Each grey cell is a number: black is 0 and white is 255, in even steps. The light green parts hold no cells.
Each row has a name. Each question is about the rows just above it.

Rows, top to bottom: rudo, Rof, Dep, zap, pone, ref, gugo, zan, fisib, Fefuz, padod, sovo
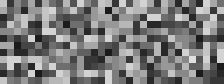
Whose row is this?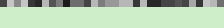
zap
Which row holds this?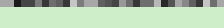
gugo
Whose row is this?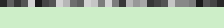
ref

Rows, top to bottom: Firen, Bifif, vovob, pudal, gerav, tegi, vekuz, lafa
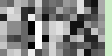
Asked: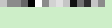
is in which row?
gerav
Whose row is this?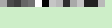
tegi

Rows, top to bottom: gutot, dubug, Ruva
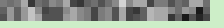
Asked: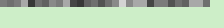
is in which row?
gutot
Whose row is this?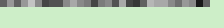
dubug
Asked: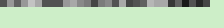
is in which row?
Ruva

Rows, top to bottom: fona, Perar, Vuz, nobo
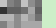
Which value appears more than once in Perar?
[97]
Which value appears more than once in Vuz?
[182]
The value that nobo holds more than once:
[167]
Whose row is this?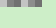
fona
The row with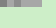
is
nobo

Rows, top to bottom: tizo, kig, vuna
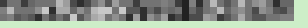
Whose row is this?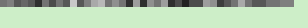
vuna
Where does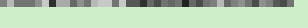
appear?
kig

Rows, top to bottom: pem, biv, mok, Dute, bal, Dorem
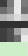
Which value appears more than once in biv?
[110]
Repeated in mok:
[193]
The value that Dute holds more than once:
[49]
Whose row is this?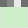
biv

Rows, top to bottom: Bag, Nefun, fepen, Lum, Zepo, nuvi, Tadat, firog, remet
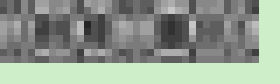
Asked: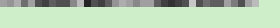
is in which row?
Lum
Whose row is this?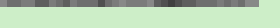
Tadat
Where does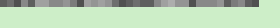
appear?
Bag

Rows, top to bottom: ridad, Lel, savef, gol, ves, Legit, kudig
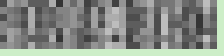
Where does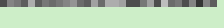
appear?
savef
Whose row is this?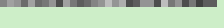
ves
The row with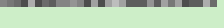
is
Lel
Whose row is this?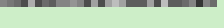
gol
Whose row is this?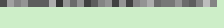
ridad

